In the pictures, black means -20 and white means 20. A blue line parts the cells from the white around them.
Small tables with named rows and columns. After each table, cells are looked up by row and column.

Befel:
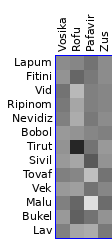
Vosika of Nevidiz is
0
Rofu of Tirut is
-14
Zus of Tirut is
4
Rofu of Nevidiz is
7
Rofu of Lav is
6
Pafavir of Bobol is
1
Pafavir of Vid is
0
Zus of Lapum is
2
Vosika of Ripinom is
-1
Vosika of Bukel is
4
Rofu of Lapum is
1
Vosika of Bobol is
4
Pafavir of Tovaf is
10
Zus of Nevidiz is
2
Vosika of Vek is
4
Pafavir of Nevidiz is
-1

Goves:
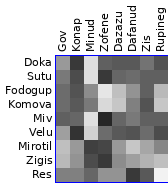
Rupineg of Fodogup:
9
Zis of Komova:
-7
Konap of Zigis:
3
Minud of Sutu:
15
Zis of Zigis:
8
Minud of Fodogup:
2
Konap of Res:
0
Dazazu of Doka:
-6
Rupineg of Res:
18

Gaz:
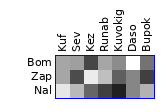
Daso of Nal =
1
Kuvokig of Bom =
2
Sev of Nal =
9
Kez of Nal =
-4
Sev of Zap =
-8
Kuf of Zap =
6
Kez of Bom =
-9
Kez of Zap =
17
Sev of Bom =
5
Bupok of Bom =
-2
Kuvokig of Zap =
-5
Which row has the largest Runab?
Zap

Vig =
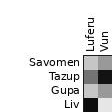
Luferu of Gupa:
11
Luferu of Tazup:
-2
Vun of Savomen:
4
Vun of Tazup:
-17
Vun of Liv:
16
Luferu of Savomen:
11
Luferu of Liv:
-18
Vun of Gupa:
4

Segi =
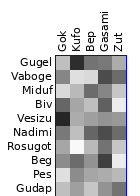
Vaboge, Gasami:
-8
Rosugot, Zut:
11
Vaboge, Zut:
-3
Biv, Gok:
-4
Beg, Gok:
2
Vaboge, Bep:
14
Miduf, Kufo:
9
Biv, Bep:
10
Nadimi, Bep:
-4
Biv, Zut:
17
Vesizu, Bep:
5
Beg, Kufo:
-3
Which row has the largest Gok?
Pes

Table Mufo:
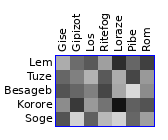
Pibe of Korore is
-5
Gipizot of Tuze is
0
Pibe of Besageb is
14
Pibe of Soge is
-4
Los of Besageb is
0
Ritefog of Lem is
5
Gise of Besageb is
-7
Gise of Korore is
2
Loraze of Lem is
-13
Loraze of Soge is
13
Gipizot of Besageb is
-4
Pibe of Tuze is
-9
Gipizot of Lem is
-3
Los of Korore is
4
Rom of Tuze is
4
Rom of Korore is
-7
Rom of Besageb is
2

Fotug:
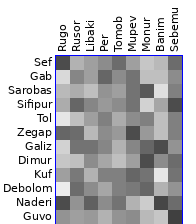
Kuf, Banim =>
16
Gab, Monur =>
10
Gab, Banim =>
10
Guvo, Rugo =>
3
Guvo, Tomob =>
3
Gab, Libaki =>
5
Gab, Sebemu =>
2
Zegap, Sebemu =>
0

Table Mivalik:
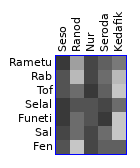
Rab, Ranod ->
9
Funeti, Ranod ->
-3
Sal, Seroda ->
-3
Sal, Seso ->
-9
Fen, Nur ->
-9
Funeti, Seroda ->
-11
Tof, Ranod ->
-3
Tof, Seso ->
-7
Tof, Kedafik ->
11
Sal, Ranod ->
-3
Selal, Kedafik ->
-3
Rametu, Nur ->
-9
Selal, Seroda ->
-9
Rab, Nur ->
-9
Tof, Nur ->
-11
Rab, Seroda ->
-3
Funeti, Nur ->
-7
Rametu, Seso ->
-11
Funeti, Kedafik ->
11
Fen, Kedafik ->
-5

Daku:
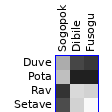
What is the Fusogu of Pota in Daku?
-15
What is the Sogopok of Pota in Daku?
10
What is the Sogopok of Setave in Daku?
-8
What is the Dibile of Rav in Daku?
14
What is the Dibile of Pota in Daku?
-15
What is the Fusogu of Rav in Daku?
13
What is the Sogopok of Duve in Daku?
7
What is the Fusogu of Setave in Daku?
19
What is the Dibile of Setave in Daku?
13
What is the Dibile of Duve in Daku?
-9

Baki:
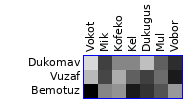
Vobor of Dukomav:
-13
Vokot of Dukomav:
14
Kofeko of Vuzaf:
7
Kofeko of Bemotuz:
3
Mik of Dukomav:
-10
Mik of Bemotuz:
1
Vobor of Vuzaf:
-16
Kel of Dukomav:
1
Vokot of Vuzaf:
9
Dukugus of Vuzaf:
-10
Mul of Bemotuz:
-7
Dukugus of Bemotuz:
-12
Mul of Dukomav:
-5
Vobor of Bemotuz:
4
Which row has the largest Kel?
Dukomav

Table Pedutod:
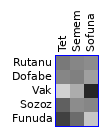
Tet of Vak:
13
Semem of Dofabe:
0
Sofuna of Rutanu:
2
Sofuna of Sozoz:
1
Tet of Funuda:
-10
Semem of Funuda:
-3
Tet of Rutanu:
-1
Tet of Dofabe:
1
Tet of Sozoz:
-5
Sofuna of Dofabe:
5
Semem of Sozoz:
2
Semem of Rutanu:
1
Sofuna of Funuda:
11
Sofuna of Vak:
-14
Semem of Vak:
7
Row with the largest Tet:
Vak

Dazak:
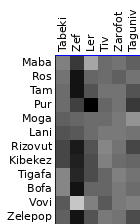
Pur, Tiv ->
-4
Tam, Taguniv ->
-7
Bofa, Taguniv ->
-3
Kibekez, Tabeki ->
-9
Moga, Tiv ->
-3
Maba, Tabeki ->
0

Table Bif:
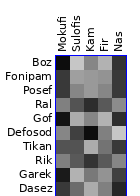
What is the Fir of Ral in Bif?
-6
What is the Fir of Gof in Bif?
8
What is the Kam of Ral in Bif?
-13
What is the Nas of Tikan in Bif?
-11
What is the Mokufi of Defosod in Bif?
1
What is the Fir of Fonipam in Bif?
3
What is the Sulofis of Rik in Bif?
-6
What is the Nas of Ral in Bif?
2
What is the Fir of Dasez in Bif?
0
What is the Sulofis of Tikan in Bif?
-7
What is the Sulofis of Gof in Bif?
7
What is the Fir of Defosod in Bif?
0
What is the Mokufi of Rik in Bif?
0
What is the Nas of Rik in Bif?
1
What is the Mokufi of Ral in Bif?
0
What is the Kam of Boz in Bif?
1
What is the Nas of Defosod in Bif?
11
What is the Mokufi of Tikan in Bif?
-7

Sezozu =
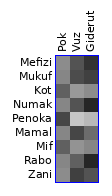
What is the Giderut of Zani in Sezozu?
-7
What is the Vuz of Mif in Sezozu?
3
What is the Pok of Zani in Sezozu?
2
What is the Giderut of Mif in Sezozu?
1
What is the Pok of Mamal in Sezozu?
1
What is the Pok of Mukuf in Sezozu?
1
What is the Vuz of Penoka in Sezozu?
11
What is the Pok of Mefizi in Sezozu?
2
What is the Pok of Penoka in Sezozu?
-9
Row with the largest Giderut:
Penoka

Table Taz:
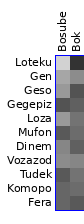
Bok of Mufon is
-3
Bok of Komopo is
-3
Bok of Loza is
-2
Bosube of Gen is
6
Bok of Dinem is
-5
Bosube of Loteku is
13
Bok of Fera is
-6
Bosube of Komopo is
-4
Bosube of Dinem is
1
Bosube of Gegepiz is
-7
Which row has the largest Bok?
Gen

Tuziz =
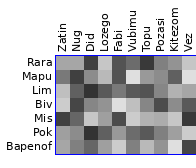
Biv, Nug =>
-9
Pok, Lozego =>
-5
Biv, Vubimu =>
10
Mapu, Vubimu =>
15
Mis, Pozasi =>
7
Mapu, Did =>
2
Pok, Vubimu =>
-3
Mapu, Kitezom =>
-5
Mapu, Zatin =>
-1
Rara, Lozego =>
11
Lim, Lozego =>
-6
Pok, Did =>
-12
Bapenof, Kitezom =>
15
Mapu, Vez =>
15
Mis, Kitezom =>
11
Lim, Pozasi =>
1
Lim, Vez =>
6
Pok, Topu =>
-6

